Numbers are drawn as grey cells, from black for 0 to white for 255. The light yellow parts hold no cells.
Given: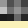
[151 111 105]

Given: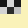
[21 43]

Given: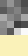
[114 114 117  76]

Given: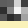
[ 93 132  64]

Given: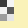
[59 91]

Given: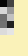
[  4 152]

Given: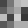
[ 71 138 207 173]

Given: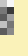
[196  58]
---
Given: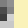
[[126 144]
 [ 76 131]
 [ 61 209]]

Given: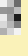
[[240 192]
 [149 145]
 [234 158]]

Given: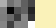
[[175 113]
 [128   7]
 [125 107]]

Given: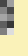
[[ 71 159]
 [133  74]
 [165 136]]

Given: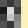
[[ 86  57]
 [ 24 218]
 [ 63 194]]

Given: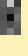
[[ 95 196]
 [ 86  77]
 [ 81  13]]

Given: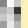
[[133 253]
 [180 200]
 [198 220]]
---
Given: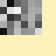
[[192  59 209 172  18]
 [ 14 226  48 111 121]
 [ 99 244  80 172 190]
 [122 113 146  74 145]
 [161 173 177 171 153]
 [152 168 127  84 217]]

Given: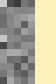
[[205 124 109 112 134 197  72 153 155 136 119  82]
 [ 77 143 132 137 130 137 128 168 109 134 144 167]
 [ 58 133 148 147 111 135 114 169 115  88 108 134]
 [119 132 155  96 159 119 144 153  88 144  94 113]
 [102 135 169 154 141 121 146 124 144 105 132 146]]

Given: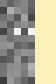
[[126  70 111 130  69 136 143 130  86 116 118  60]
 [ 99 174 131  94 118 112 150  94 100 138 145 154]
 [121 145  89 130 240 127  99 132 149 143 149 126]
 [135 131 164 144  84 125 113 146  94 128 123 100]
 [104  94  71 124 244 133  93 141 125 178 161  80]]

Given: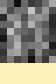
[[126 151  42 102  49  22  77  53  68]
 [ 99  76 145 104 192 125 116 154 122]
 [ 16 114 136 178 114 159 180 164  69]
 [105 113  81 104 101  78 108 110  93]
 [ 58 196 143 178  85  74 121  50  16]
 [ 71  97 152 116 140 148 125 139 109]
 [110 155 134  91 110  84 151  76  55]
 [166  80  45  42  55  71  31  64 149]]

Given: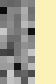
[[105  11 116 126 199 159 145  68 159 155  75 135]
 [100 134 134 141 135 108  82  61 174 154 201 194]
 [105 132 111 114 120 109 117 118 136  18  90 181]
 [137 173 167 186 138 166 144 156 157 142 101  89]
 [130 111 117 162  17 131 137 197 120 185  75 195]]

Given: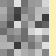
[[142 172 159 131 110 171 177 142]
 [131 122 114  80 142 116 181 110]
 [225  70  59 220 155 131  59 199]
 [113 126 163 133 110 109 162 173]
 [153 144 138 177 208 134 117 160]
 [157 185 190  81 229 174 151 198]
 [213 187  59  99 205 124 222 131]]

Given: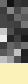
[[107  61  70  70 200 237  61  89 191]
 [ 19 134  55  67  79  37 104 110 159]
 [ 56  74 104  62  44  62  86 194  80]
 [ 47 111  90 117  42  26 111  31  36]]
